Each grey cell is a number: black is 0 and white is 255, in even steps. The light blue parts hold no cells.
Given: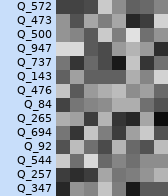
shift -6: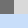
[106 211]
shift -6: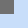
[106]

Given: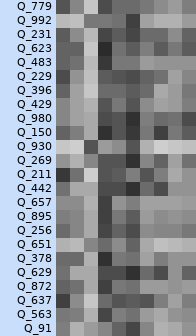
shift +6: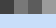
[ 70 126  98 161]
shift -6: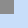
[134]
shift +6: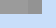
[161 161 153]
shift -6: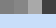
[120 128 163  58]
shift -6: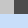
[192  70]
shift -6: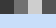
[ 50 107 200  78]

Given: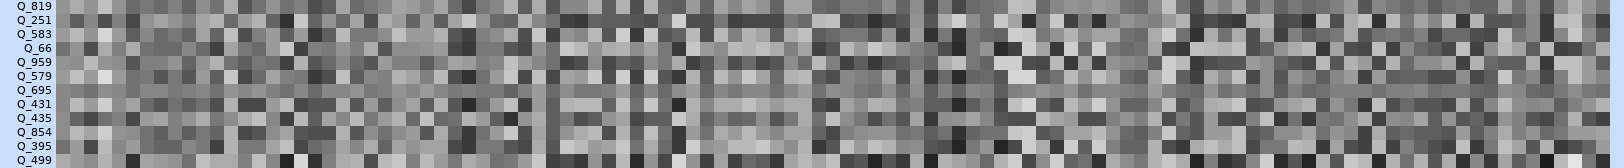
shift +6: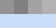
[153 134 169 184]
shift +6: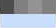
[ 84 134 153 134]
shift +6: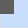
[100]
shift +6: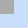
[177]
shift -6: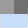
[149 107]
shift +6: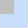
[197]
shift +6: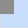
[147]

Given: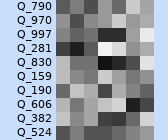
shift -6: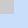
[197]
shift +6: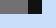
[119 119  23]
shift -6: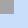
[159]
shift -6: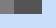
[119  78  78]
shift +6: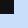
[23]
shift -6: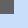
[92]
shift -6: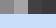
[131 159  59  52]

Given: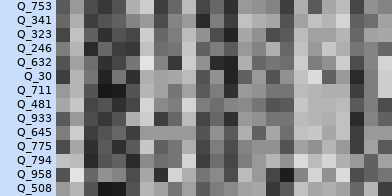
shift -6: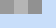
[147 175 139]
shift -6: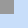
[147]
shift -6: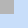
[175]

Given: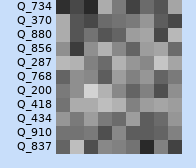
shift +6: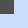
[85]
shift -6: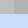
[184 172]
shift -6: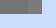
[109 109 116]
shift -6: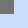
[109]
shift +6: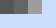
[ 91 106 163]
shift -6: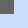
[94]

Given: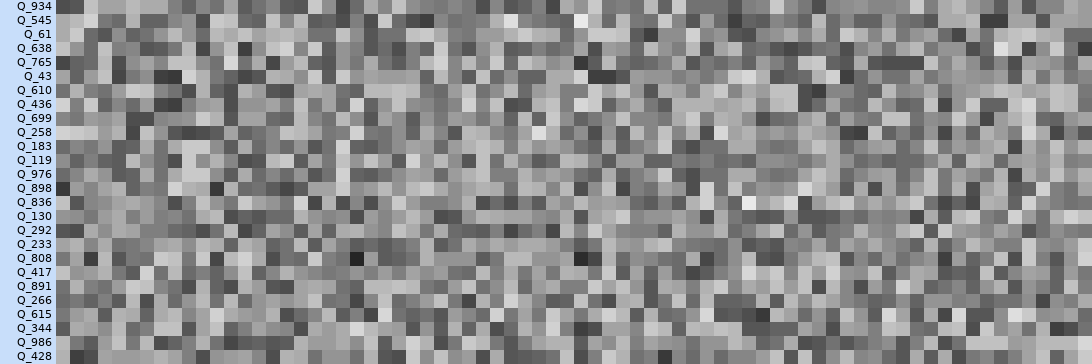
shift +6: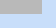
[191 191 191]
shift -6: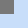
[114]
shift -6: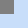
[121]
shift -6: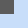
[86]
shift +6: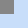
[140]
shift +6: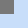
[126]
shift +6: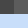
[77 98]

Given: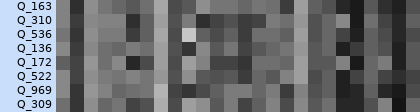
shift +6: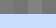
[129 123 136 123]
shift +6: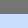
[123 123]
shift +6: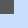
[94]
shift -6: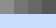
[136 111  97  82]
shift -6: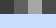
[ 54  90 160  69]

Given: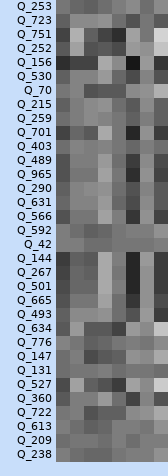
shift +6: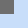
[116]
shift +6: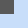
[95]
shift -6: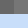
[ 97 112]
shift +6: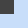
[73]
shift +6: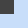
[73]
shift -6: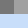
[112 155]

